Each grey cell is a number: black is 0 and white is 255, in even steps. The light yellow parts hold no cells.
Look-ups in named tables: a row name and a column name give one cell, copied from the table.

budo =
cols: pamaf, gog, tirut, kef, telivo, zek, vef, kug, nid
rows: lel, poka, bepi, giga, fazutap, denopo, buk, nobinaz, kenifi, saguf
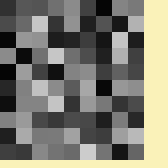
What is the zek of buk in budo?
153
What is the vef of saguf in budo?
116
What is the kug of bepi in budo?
196
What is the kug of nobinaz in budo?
124
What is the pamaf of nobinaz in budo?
130
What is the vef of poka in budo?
83
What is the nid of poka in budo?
178
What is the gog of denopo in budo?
129
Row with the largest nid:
kenifi

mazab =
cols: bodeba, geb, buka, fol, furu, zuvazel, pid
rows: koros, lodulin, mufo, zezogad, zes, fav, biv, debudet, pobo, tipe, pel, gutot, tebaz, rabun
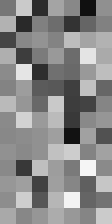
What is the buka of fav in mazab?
91
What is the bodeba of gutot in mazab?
151
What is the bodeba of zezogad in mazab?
175
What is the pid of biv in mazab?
133
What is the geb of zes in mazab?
229
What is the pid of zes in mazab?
190
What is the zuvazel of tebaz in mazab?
101
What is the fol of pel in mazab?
157
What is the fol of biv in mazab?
201
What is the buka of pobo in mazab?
145
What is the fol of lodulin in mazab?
109
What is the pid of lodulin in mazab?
129
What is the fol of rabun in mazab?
172
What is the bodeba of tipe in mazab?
145
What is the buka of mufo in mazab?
147
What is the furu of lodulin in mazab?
51
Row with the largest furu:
tebaz

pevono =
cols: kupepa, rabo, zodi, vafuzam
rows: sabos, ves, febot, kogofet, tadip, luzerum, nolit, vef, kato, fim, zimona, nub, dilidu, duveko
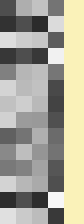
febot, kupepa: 221
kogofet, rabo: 78
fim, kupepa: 137
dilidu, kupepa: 44
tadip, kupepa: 128
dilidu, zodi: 45
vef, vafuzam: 80
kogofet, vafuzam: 241
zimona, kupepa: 121
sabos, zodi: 194
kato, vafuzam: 107
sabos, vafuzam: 116
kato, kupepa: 96
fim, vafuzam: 115
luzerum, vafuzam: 73
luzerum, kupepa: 212
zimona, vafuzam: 86
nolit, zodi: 185
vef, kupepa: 209

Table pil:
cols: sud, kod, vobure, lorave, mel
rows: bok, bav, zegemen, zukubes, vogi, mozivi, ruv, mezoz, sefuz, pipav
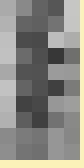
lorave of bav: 115
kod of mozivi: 100
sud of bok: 170
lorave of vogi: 155
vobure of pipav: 112
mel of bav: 197
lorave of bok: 86
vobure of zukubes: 79
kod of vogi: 83
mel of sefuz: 135
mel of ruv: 158
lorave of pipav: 150
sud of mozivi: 194
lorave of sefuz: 150
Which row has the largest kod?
bok

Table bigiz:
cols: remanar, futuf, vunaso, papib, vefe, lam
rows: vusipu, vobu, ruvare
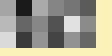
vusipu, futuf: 26
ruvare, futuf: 58
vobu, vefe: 225
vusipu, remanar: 165
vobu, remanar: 185
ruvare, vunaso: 148
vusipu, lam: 91
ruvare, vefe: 146
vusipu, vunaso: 170
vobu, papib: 82
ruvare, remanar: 218
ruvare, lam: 103
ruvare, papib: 68
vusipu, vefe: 117
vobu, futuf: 102
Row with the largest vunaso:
vusipu

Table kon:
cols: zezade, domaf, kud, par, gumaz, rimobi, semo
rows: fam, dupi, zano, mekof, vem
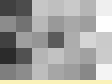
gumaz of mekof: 174
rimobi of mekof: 161
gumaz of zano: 173
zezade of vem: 126
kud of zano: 149
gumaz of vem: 157
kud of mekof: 181
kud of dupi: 184
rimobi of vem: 136
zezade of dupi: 140
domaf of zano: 159
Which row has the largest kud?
fam

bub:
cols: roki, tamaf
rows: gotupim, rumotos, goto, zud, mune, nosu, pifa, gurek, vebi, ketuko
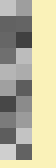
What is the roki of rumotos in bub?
98
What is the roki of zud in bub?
111
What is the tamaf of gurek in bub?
155
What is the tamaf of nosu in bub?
93
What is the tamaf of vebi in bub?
195
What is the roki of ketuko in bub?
207
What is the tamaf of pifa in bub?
139
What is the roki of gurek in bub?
123
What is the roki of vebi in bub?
93
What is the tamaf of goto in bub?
64
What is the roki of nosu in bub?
160
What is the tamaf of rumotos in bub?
100
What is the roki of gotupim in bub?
195
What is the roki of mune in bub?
181
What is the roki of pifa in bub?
71
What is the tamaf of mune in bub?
172
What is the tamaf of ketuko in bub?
98

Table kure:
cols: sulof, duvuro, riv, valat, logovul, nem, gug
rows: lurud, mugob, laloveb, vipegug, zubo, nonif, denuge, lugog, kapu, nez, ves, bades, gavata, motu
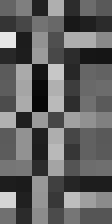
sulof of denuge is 76
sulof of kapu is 91
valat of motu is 75
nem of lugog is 145
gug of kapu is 89
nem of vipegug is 22
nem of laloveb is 173
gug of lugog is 128
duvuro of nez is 146
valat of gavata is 56
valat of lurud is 175
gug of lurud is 89
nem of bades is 29
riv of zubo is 20
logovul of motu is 118
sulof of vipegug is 40
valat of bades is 64
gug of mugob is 43
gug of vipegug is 21
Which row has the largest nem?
laloveb

